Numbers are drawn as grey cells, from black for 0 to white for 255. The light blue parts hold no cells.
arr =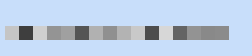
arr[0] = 197
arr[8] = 179
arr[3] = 148
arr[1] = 62
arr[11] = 215

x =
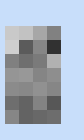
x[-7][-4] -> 201
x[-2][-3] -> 99
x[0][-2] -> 167
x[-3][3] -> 134
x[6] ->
[134, 99, 104, 109]
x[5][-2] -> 131
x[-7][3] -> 129
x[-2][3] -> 87

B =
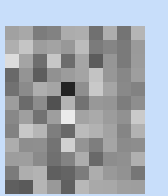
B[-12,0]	161
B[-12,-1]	181
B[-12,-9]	168
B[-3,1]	158
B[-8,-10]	113
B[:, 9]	[181, 154, 155, 158, 130, 142, 202, 178, 141, 176, 118, 158]
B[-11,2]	157
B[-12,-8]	124
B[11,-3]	168
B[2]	[220, 164, 110, 199, 108, 165, 92, 150, 122, 155]
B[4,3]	165
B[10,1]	174
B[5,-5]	114
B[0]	[161, 168, 124, 130, 172, 174, 112, 174, 116, 181]
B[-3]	[157, 158, 138, 112, 131, 173, 105, 141, 144, 176]
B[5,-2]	125
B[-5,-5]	187
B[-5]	[130, 200, 182, 126, 105, 187, 178, 163, 133, 178]
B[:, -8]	[124, 157, 110, 93, 174, 140, 114, 182, 143, 138, 179, 181]
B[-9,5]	164
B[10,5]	124
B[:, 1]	[168, 197, 164, 148, 139, 107, 159, 200, 142, 158, 174, 90]
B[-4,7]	165
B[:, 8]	[116, 122, 122, 135, 137, 125, 145, 133, 139, 144, 146, 159]
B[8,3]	115
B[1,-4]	123
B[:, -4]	[112, 123, 92, 195, 201, 152, 170, 178, 126, 105, 173, 169]
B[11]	[95, 90, 181, 153, 96, 184, 169, 168, 159, 158]
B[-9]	[105, 148, 93, 145, 156, 164, 195, 151, 135, 158]

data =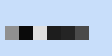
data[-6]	144
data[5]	74
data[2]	223

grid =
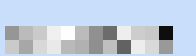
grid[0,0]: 150
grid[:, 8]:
[238, 98]
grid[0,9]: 205
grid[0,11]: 14
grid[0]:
[150, 187, 202, 240, 254, 187, 144, 108, 238, 205, 200, 14]
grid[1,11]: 153

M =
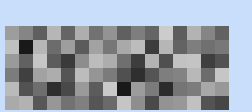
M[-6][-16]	157
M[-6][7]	147
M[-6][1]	133
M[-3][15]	198
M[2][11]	79
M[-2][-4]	117
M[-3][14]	108
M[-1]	[170, 178, 87, 151, 114, 128, 85, 106, 197, 142, 73, 147, 152, 193, 83, 70]
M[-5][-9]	119
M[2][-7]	61
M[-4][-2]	63
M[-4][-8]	111
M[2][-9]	173
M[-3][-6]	85
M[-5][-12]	158
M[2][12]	194
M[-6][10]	101
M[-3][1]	64
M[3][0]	124
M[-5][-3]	126
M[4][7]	201
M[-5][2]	182
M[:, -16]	[157, 191, 154, 124, 186, 170]
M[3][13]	184
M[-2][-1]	152
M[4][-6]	123

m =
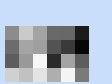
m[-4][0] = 140
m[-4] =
[140, 202, 164, 105, 104, 28]

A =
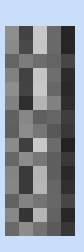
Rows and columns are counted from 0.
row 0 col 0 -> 142
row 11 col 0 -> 134
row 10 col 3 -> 94
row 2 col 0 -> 100
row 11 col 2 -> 182
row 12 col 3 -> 103
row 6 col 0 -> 97
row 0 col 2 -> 200
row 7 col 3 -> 88
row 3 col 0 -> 129
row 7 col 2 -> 118
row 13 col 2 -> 181
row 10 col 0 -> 132
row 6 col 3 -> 102
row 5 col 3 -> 130
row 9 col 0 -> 103
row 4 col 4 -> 41
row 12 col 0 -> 98
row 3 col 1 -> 66
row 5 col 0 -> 130
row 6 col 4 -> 62
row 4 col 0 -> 142

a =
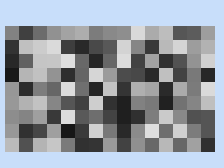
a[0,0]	130
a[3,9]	72
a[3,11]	192
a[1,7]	88
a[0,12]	86
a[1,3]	218
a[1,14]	178
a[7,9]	139
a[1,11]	185
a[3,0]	24
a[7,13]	124
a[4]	[151, 44, 125, 102, 220, 111, 37, 195, 52, 175, 165, 42, 171, 123, 218]
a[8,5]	49
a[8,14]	48
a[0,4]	163
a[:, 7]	[137, 88, 103, 155, 195, 50, 67, 120, 154]
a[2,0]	40
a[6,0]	141
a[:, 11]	[189, 185, 48, 192, 42, 33, 202, 110, 184]
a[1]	[51, 192, 204, 218, 62, 41, 73, 88, 211, 134, 57, 185, 212, 157, 178]
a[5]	[152, 178, 194, 134, 85, 64, 206, 50, 31, 129, 121, 33, 114, 133, 191]
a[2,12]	82
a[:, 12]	[86, 212, 82, 66, 171, 114, 137, 208, 103]
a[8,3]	198
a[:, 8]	[142, 211, 220, 76, 52, 31, 31, 41, 66]

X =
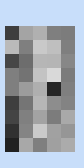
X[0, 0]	62
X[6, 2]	163
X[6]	[68, 128, 163, 124, 169]
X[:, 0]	[62, 186, 70, 127, 127, 62, 68, 49, 33]
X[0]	[62, 164, 176, 127, 124]
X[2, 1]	109
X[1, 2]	201
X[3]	[127, 115, 195, 217, 123]
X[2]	[70, 109, 182, 181, 135]
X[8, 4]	171

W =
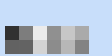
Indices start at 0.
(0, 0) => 49
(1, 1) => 99
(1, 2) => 211
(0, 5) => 170
